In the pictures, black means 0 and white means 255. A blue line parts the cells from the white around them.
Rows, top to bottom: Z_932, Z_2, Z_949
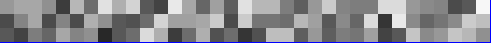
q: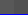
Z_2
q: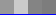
Z_932
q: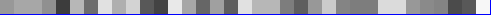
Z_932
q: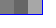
Z_949

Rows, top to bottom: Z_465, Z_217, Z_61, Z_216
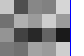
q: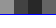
Z_61
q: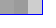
Z_216
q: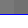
Z_216
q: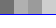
Z_217
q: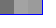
Z_216
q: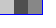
Z_465
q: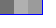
Z_217

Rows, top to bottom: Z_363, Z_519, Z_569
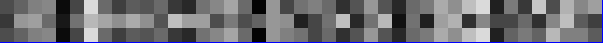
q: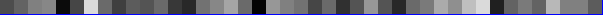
Z_569
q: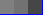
Z_569

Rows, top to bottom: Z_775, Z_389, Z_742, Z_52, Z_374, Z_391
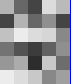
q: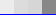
Z_742
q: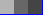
Z_775
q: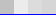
Z_742
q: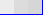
Z_742
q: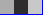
Z_374
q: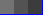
Z_52

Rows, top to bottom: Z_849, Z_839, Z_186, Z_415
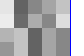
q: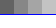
Z_849
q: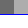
Z_839
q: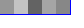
Z_415
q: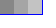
Z_849
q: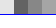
Z_849
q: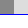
Z_839
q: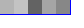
Z_186

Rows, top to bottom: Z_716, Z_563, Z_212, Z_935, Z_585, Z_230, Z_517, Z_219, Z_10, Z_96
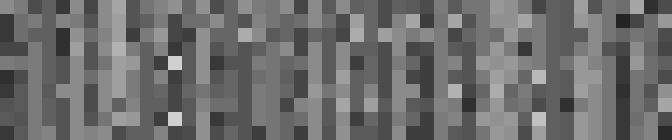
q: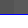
Z_219
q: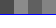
Z_219
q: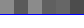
Z_716
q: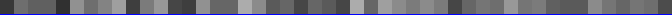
Z_212

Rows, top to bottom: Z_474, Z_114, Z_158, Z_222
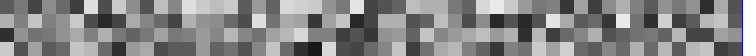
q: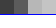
Z_114
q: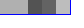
Z_114
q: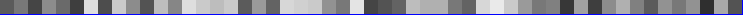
Z_474
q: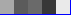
Z_114

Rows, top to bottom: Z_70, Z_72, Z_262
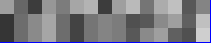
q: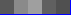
Z_262
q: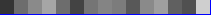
Z_262
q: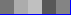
Z_70

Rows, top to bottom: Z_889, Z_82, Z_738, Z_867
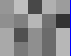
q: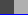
Z_889
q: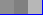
Z_82
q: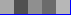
Z_738
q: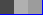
Z_889
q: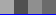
Z_738

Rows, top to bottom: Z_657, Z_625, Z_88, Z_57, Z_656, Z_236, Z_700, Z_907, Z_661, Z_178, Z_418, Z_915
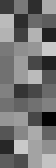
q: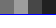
Z_656
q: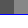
Z_178
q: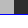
Z_625

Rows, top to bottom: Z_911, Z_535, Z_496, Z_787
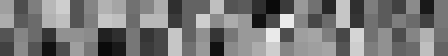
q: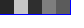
Z_911
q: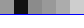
Z_787
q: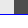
Z_496
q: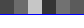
Z_535
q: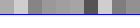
Z_787
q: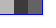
Z_535

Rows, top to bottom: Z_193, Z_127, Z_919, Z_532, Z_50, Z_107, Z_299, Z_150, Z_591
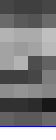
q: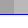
Z_532
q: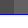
Z_50
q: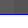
Z_127
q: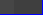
Z_193

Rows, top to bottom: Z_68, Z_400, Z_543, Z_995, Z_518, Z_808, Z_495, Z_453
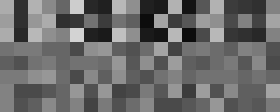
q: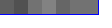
Z_808
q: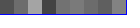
Z_995
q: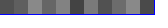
Z_453
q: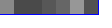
Z_453
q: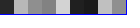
Z_543
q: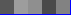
Z_400
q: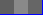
Z_453

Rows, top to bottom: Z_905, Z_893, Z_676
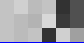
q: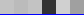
Z_676
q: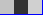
Z_676
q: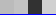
Z_676

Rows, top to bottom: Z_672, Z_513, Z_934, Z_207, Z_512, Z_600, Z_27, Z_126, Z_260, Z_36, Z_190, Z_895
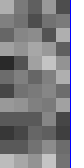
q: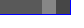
Z_260
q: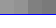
Z_126
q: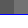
Z_190
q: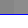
Z_934

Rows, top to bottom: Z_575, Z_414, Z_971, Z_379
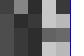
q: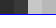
Z_414
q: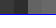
Z_971
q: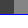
Z_575
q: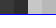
Z_379

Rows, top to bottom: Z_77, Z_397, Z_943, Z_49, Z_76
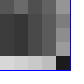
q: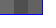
Z_77
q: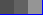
Z_77
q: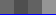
Z_77
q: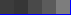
Z_397
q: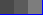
Z_397

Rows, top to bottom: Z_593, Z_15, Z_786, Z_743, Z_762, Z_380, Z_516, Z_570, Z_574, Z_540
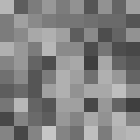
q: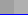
Z_516
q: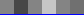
Z_540
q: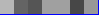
Z_570

